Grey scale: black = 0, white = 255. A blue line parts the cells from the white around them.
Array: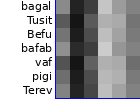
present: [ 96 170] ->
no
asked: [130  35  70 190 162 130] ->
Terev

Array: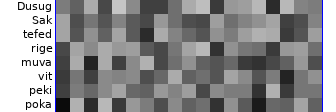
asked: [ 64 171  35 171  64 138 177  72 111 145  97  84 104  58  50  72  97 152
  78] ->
muva
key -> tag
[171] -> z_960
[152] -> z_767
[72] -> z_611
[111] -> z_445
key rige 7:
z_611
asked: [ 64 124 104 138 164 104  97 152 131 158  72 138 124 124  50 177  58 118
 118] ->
peki
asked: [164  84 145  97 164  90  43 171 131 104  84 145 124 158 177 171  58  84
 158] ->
tefed
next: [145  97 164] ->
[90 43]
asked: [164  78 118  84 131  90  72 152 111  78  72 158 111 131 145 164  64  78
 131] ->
Sak

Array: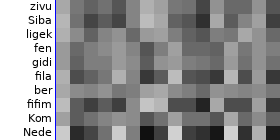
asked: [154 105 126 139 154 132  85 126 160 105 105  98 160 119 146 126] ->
fen
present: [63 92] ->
yes
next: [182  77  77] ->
[ 35 168]
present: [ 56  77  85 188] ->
no
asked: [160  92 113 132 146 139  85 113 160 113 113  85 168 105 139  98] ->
Kom
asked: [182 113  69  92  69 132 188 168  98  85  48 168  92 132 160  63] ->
Siba
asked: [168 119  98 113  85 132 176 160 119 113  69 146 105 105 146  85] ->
zivu

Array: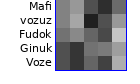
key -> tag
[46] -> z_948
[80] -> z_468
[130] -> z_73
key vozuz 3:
z_468
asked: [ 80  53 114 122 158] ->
Ginuk
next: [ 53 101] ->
[ 65 174]
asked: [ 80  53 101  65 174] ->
Voze
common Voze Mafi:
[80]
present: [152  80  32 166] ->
no

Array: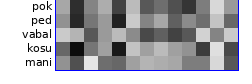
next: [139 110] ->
[195 103]
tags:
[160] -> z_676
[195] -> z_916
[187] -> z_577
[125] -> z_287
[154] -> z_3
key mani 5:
z_676
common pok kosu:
[187]

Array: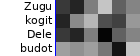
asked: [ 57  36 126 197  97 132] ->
Zugu
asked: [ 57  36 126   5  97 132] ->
Dele
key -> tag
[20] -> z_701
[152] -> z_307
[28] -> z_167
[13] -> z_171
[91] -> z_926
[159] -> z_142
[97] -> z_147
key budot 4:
z_701
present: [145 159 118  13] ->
no
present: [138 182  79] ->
yes

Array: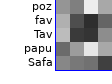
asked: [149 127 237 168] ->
poz
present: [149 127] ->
yes
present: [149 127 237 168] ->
yes
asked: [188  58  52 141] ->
Tav
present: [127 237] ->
yes
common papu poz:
[168]

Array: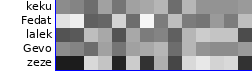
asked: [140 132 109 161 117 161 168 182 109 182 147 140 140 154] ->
Gevo
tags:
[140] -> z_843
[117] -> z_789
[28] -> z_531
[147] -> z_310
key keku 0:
z_843
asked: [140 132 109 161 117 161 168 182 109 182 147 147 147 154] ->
keku
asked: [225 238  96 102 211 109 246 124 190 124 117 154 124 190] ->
Fedat
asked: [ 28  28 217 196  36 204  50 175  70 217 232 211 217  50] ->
zeze

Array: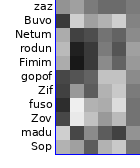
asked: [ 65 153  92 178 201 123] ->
Zif
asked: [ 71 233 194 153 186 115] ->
Zov
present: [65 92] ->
no
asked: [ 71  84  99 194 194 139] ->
gopof
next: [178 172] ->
[220 115]
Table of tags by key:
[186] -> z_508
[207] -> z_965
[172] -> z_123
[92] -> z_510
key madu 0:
z_965
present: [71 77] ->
no

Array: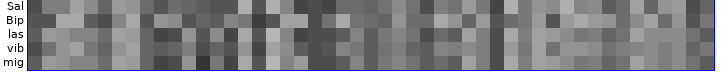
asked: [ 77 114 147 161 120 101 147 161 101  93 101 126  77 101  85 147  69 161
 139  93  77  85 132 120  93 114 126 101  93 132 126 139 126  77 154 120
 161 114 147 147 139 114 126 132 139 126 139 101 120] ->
vib
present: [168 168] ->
yes
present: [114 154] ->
yes
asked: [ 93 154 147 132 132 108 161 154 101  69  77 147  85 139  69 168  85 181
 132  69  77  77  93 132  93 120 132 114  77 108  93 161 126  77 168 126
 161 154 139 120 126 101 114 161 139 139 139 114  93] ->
las
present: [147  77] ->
no
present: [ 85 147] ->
yes
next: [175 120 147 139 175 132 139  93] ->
[108 161]

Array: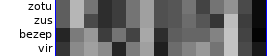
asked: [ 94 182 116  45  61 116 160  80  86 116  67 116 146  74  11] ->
zotu
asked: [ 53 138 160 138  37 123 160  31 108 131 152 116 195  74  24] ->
vir
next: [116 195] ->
[74 24]
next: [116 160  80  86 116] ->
[ 67 116]
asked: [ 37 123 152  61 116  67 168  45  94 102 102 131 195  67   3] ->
bezep

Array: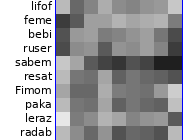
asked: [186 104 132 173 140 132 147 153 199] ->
lifof
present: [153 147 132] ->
no
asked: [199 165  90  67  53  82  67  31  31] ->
sabem
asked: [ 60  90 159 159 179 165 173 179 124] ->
feme
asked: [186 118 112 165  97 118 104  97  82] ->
resat
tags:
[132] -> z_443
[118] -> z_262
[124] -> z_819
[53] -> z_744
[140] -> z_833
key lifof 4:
z_833

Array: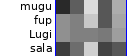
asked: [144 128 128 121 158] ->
Lugi
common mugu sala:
[87]
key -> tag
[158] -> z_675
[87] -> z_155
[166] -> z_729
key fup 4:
z_729
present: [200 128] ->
no
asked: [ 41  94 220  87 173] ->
mugu

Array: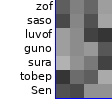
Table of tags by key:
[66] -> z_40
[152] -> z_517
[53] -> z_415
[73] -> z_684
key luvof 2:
z_40
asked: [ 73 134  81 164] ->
saso
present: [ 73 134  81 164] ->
yes
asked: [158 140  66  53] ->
luvof

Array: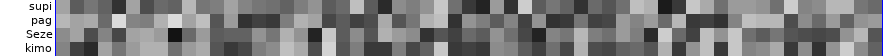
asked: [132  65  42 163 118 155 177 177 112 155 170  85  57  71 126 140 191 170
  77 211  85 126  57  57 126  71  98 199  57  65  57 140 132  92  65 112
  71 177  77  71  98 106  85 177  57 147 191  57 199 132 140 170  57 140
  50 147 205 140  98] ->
kimo
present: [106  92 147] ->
yes
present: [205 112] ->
no
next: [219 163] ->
[191  85]
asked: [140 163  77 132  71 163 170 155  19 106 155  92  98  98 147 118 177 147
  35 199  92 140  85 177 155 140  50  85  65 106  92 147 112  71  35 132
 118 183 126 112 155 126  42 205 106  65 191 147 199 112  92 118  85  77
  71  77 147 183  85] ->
Seze
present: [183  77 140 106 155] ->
yes
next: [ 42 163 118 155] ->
[177 177]

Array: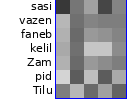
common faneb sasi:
[132]
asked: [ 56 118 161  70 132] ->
sasi
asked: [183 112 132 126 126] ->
vazen

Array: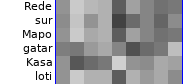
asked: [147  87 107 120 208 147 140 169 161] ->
Kasa
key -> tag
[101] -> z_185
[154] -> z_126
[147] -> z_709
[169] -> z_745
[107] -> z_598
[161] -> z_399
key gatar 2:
z_126
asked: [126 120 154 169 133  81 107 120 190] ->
gatar
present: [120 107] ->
no
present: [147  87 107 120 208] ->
yes

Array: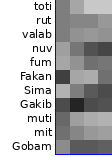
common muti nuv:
[159]
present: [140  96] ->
no
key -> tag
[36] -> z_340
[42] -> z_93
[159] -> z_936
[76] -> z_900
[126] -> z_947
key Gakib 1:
z_340
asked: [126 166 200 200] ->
toti
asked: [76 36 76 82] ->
Gakib
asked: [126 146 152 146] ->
valab

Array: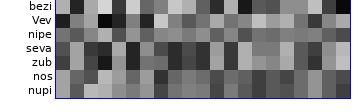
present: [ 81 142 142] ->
yes
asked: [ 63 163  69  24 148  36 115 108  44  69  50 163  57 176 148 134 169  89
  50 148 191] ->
zub
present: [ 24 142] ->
no
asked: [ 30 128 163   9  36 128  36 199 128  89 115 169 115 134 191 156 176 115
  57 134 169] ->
Vev
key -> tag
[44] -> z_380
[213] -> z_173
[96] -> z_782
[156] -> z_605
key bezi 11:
z_380
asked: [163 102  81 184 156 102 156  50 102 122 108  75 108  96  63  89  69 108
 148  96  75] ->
nos

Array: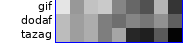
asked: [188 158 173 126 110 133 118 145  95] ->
dodaf
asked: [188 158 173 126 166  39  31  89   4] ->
tazag

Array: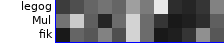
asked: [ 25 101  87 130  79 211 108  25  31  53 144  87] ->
fik
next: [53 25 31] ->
[45 95]
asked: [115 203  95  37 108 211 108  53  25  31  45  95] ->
Mul
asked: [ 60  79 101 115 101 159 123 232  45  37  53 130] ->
legog
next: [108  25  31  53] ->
[144  87]
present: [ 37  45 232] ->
no

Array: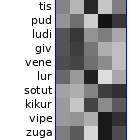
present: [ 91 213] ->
yes
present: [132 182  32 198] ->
no
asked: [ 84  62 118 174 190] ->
giv
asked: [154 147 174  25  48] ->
vipe
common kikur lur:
[154]
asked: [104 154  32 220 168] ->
lur
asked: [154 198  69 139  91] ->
kikur

